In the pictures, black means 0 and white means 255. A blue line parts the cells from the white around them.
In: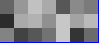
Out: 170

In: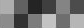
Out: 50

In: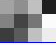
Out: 68

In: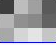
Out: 144

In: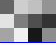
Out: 126

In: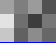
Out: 111
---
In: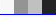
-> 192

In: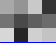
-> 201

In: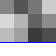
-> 119

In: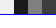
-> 128

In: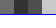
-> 79

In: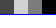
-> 124

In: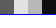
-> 183

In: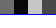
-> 198

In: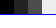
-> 77
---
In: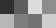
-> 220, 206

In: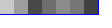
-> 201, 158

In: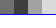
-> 218, 162

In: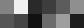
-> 240, 158

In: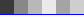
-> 234, 206

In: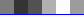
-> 252, 176
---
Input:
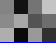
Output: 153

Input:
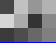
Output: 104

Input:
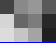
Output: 164

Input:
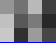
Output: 155

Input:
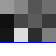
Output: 44

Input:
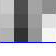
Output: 149

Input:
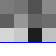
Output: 29

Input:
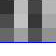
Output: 82
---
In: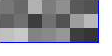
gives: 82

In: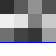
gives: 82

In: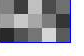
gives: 111

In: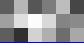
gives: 70

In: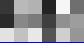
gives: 111

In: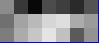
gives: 83

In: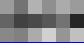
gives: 155

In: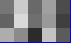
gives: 76
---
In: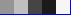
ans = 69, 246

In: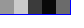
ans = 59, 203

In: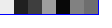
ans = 158, 237

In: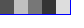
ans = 119, 221

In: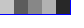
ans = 135, 198

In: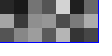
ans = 150, 211
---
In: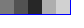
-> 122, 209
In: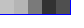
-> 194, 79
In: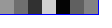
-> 151, 131
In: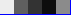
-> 237, 139
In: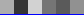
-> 173, 145
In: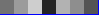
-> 114, 84
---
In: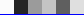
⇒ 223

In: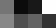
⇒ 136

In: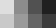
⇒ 201

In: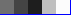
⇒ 191

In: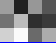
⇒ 209

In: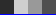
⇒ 153

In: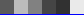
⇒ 188

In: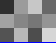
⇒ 199
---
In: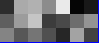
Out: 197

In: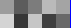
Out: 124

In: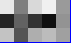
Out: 50

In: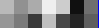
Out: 171

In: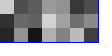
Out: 98

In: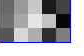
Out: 230

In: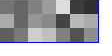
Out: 149

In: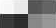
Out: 86
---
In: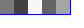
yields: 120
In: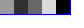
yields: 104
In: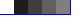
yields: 96
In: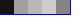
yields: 160
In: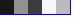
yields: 145
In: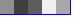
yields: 143
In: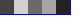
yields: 106
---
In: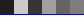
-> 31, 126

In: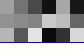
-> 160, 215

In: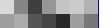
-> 217, 120

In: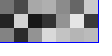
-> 116, 187

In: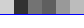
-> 209, 188

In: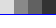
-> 222, 51

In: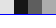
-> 227, 172

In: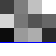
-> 62, 41
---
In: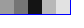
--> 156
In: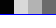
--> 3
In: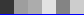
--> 54
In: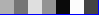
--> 176
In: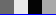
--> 106
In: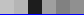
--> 194
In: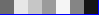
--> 108
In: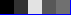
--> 0
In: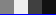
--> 131
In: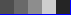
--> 78
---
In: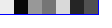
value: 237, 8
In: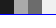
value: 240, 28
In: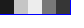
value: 237, 27
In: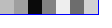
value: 238, 10
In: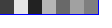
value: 229, 34
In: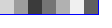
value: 240, 59
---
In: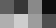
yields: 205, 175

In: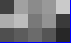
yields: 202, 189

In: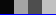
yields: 193, 164

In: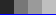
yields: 191, 154

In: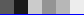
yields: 237, 203

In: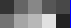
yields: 225, 184
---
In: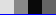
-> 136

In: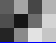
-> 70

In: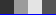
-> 155

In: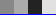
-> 171

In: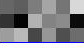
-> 51

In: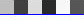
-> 86

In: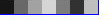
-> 104
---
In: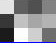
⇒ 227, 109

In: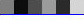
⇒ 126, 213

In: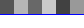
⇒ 85, 153

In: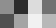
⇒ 143, 184

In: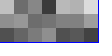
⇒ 192, 66

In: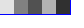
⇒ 227, 48

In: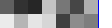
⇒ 96, 126

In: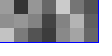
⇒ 156, 103

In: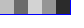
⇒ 191, 43
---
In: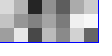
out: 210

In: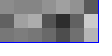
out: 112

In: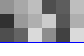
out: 65

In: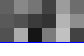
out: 193

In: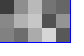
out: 214

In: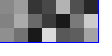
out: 94
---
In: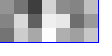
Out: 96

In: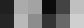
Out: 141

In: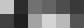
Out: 163

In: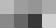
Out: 56

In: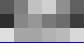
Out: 150

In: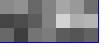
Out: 92

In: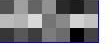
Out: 217

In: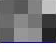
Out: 116

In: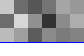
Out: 145

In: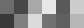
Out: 219
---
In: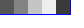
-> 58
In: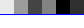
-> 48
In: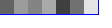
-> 228
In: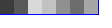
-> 166
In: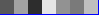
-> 191
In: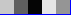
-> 149
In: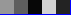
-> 35
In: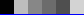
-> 211
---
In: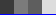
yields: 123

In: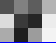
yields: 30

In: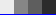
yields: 134

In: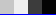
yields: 239

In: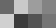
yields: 60

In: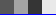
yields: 164

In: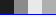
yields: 139

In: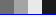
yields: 164

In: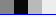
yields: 8
